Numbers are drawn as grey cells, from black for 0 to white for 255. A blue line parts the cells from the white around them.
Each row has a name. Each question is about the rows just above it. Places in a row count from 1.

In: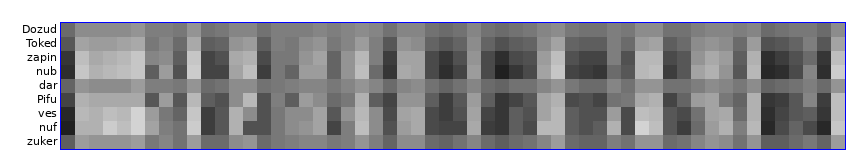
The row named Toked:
[ 87 163 156 156 163 169 120 133 107 169  94 100 148 156  94 126 120 140
 148 120 133 156 126  87 148 140 100  87 100 140 100  81  94 100 140 163
 100  94  94 126 107 156 163  94 107 140 148 140 107 156  81  87 100 126
  87 163]
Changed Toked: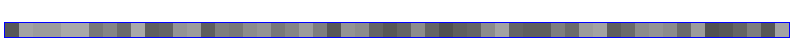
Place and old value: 5, [163]
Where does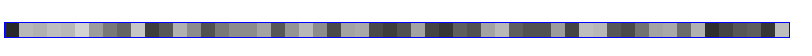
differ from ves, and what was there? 41, [74]
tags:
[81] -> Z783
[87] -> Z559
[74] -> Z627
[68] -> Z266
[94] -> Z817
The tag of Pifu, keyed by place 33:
Z266

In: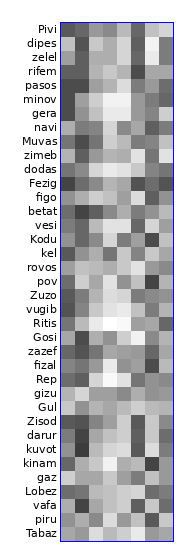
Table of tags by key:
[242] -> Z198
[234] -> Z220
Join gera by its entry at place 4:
Z220
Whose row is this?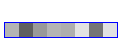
zimeb
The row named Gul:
[200 146 180 167 186 206 186 180]
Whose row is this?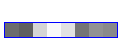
Rep

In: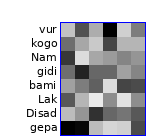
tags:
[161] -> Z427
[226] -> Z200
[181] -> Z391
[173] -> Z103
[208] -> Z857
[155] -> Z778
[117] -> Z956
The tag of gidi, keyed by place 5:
Z427
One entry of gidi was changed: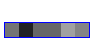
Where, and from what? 1, [110]

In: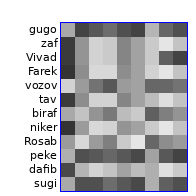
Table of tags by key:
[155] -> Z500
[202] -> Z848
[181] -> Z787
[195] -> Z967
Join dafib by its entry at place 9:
Z848
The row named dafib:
[ 73 181 210 195 162 188 175 223 202]
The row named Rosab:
[155 216 155 127 202 229 103 141 155]
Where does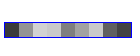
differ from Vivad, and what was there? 5, [133]
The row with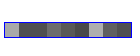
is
sugi

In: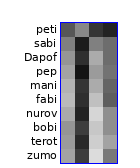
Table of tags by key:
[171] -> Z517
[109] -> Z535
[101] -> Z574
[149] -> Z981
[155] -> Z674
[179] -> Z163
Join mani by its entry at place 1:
Z163
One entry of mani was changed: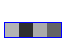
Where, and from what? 2, [53]
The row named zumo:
[163  61 220 121]
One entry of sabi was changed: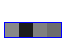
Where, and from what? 1, [128]
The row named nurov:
[171  35 214 143]

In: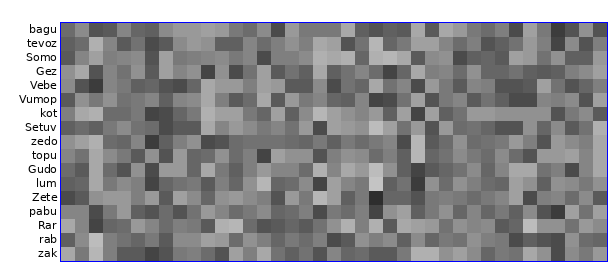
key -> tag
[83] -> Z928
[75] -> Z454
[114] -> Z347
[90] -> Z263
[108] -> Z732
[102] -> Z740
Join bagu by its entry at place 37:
Z928
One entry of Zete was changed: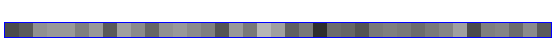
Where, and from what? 24, [102]
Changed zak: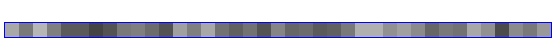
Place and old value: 24, [90]
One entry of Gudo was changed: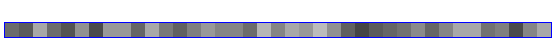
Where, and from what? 19, [176]
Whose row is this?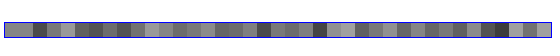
pabu
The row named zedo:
[145 160 176 108 102 133  60  96 127 145  75  83 108 114 114 114 108 102
 121  96 121 108 121 133  75 182  90 108 145 108 114 121 153 127  83 153
 139 127 168]

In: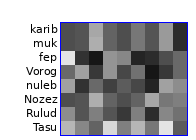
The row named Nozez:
[ 78  84 174  99  78  99 167 119 127]
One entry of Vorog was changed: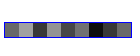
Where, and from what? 7, [22]
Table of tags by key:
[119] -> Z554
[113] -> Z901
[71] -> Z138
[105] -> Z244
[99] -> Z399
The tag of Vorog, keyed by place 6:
Z901
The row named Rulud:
[141  84 127  84  56 127  44 135 113]
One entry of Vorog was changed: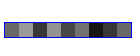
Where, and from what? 2, [161]
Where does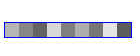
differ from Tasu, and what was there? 6, [182]

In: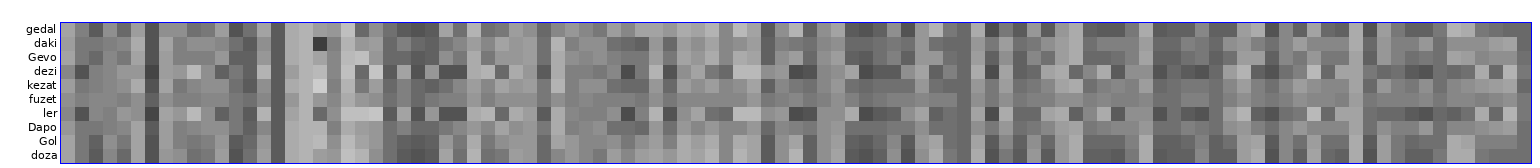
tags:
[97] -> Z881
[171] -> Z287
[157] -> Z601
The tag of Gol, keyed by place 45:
Z287
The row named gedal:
[163 128  91 143 105 157  83 143 143 112 120 157  83 112 163  91 171 179
 157 151 191 105 143 112  91  83  91 163 112 179 112 120 157 143 105 135
 151 135 120 157 135 163 163 151 171 163 179 135 185 163  91 143 179  97
 143 163  91  83  97 143  83 151 179 120 105 171  76 120  91 151  91 151
 171  97  91  91 120 171  91  97  97 135  97  97 157 171  83 135  97 163
 105  97 171  83 157 120  97  97 120 179 171 120 112 105 105]
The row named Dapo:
[151 120 120 128 135 163  91 157 128 135 143 143 120  97 135  91 171 179
 179 128 171 157 151 112 128 105 105 120 135 151 135 163 143 151 120 171
 128 135 143 112 112 105 151 112 151 135 151 135 135 151 105 135 128 120
 143 151 112 112 112 120 120 143 112 112 105 143 120 151 112 120 135 157
 163 120 128 135 135 151 112 112 128 120 112 143 151 128 112 135 151 135
 135 135 163 112 143 128 128 151 112 135 135 143 151 157 112]

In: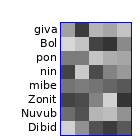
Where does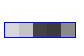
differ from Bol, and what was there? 4, [52]
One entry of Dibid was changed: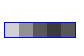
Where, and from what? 3, [82]
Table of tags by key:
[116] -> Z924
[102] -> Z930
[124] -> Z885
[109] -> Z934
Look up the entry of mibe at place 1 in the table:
Z924

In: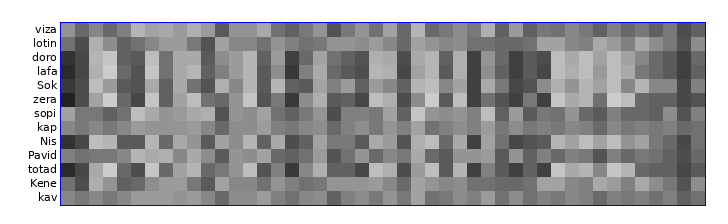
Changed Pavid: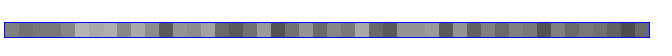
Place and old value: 17, [97]
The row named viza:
[148 105 135 105 128 181 162 169 155 175 155  90 148 148 169 113  97 120
 148  83 120 148 113 162 105 181 105 120 141 120 175  97 155  97 120 113
 135 120  97 128 105 120  97 120  77  97]
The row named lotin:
[113  77 175 141  97 113 135 155 155 120  83 162 135 135 113 148 128 113
 120 148 148 141 155 135 105 162 148 135 141 113 113 105 105 113 162 162
 135 128 169 155 128 169 141 120  83 141]

